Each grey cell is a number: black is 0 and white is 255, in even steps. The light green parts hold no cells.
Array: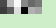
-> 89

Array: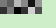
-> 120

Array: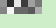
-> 245

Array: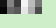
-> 104

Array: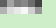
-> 220

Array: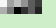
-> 119

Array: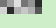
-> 43
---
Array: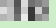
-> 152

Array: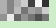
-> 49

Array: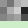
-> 190

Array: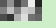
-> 36

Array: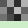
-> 178

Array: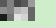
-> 154

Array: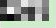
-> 135
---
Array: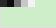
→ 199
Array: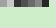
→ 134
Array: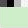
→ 183
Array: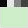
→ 129
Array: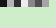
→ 78
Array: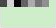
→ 115
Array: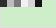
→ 212
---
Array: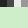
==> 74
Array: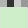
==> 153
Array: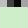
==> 66
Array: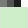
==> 82
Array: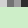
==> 115
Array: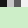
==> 91
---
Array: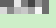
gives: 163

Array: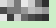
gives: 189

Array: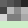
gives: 184

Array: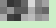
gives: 173

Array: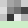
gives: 135

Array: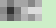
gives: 192

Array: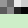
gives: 135
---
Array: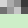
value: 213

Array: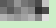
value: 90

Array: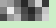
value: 166

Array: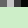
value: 101

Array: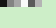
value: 19

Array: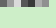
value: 101

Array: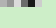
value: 178
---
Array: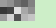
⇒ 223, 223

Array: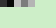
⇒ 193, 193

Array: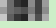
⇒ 80, 199

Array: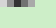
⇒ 51, 213

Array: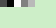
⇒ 253, 253

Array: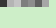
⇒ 126, 196

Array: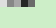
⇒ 167, 222

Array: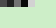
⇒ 115, 210

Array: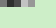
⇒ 75, 194

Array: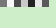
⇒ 201, 248
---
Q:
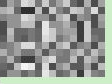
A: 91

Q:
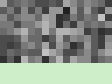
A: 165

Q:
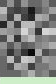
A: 91

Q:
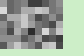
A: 158

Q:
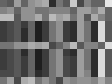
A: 100

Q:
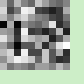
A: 186

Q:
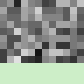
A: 120

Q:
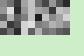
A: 138

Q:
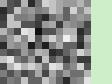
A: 168
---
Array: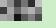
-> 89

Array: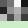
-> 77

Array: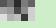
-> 191

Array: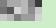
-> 156

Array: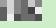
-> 108

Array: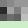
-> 109

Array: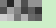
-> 178

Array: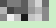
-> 195

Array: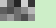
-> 110

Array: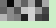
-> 209
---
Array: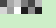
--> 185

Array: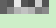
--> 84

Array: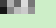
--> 119

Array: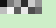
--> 150

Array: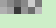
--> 122

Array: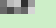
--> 156

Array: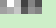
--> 79
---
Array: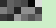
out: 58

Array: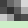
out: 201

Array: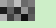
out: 179

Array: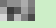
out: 214

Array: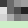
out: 211

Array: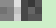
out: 127

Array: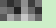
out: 88
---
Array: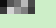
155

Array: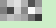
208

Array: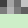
124

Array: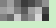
129

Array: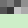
196

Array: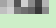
125

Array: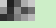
142
